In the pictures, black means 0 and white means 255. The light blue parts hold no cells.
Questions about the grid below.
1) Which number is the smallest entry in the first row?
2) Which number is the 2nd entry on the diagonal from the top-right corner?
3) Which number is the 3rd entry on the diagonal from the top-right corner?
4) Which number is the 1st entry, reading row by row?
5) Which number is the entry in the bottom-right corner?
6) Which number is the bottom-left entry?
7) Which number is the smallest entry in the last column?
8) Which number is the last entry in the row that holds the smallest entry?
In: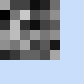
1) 14
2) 99
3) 14
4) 166
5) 166
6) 35
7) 23
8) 143

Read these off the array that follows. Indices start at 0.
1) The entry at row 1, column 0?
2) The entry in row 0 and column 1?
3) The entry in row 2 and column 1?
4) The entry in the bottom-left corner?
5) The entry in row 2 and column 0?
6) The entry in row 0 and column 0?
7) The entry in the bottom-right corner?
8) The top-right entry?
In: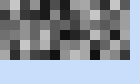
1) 55
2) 198
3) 100
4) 167
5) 100
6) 135
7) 55
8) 89

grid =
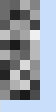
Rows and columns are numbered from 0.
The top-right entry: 131
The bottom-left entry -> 143
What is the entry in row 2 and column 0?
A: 86
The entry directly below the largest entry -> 185
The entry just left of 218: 98
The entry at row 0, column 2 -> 176
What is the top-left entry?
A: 108
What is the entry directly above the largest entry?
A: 64
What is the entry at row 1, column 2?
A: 75
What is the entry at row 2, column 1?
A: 165
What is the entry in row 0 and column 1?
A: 98

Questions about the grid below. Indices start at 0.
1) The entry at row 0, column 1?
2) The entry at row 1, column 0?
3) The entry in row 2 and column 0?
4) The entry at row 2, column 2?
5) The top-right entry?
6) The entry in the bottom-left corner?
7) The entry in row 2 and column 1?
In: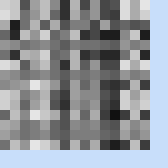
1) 199
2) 220
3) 171
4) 113
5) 229
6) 113
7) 29

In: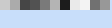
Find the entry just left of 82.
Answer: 70
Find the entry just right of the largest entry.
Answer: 113

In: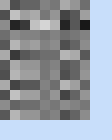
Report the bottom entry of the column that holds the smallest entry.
140
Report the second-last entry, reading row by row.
100
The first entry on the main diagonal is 170
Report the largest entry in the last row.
181
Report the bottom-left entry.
88
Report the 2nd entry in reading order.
79
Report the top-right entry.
110
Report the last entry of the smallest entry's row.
24
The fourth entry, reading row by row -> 100
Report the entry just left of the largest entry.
193
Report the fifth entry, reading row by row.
130
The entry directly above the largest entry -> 119
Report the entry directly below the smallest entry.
130
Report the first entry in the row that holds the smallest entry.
140
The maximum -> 213
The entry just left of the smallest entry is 88
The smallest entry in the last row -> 79
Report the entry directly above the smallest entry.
159
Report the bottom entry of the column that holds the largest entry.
119
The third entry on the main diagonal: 57
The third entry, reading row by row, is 100
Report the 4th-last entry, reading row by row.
130

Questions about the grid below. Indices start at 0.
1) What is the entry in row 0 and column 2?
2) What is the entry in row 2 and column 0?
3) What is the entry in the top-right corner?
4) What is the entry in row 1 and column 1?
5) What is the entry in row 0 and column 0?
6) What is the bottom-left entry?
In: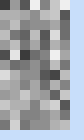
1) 87
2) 154
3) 239
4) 177
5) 59
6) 119

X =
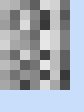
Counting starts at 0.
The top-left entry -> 188
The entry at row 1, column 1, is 106
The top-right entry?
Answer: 115
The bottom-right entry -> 77
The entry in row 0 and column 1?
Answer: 178
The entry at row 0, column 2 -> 136
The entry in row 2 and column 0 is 157
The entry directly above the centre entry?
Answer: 106
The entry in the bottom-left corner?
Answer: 167
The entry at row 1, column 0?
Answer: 167
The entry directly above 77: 56

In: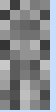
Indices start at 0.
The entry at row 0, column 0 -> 181
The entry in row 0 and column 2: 170
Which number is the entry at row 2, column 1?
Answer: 113
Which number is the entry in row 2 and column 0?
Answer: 181
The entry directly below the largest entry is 170
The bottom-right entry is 101
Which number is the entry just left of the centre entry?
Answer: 123
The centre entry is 146
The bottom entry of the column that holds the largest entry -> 134
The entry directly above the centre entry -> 146
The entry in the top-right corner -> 134
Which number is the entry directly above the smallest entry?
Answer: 146
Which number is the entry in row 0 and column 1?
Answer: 60
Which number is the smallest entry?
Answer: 51
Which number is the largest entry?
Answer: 201
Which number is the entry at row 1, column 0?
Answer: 60

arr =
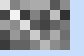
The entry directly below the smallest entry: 120
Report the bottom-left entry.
58
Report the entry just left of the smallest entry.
192
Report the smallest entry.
48
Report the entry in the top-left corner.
223
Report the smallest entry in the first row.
87
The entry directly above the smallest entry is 140
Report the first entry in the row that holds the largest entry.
67
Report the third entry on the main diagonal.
223
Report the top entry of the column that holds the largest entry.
130

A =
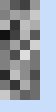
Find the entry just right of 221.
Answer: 118
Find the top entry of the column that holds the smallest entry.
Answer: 140
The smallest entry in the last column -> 76
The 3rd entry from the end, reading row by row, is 140
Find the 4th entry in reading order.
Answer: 150
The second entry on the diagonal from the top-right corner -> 150
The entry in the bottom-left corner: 200
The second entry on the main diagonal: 162
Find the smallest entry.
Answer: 17
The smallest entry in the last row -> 98
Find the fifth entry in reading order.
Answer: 128
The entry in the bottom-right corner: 109

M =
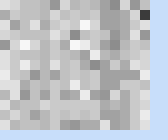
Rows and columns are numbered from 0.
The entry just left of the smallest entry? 214
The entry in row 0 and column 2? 193
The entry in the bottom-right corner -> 224
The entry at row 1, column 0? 172
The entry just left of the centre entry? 193
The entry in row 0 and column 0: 224
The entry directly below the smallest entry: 224
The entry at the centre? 202
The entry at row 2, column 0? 224
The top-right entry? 193
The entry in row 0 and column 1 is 214
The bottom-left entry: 224
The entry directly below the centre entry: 202
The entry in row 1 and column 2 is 193

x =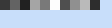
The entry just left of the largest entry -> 121
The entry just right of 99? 33
